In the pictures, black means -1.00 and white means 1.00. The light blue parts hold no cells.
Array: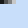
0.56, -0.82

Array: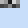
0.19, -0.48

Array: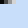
0.66, -0.95

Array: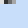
0.30, 0.76

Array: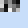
-0.93, -0.15

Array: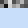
-0.24, 0.11

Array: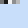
0.45, -0.10
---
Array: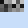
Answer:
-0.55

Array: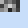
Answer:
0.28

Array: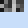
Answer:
-0.05

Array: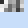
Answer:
0.07

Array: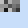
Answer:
-0.82

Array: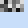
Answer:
-0.41
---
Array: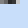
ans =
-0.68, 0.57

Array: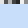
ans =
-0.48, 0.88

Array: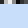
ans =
0.07, 0.88

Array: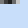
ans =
-0.74, 0.55

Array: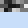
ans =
-0.81, 0.84

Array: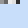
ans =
0.86, 0.86

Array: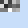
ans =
-0.36, 0.99
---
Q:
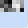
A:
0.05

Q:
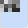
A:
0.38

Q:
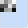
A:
0.22

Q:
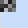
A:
0.45

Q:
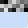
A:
0.43

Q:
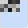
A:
-0.84
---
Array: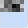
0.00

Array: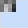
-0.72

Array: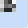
0.48

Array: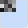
-0.61

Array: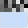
0.81

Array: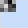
-0.21

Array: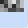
-0.31
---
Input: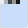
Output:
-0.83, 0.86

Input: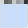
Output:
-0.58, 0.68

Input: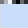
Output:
-0.65, -0.05

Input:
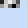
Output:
-0.37, 0.24

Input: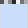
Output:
0.37, -0.32

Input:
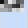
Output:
-0.18, 0.30
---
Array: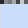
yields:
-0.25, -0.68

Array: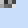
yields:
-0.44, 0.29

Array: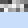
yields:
0.01, -0.33

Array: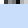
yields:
0.62, 0.97

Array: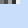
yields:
0.88, -0.06

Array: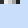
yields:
-0.75, -0.62
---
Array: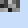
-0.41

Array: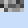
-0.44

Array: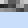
-0.18

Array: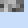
-0.36

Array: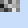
0.23

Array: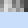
-0.43

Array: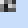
0.26
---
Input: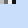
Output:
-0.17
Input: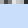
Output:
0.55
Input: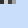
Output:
0.62
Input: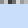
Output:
0.69
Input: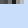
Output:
-0.78
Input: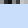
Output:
-0.52
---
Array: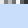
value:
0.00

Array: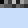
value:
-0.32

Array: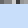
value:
0.04

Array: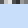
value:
0.56

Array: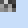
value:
0.01

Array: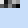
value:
-0.63

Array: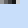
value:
-0.21

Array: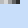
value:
0.69

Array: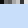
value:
-0.14
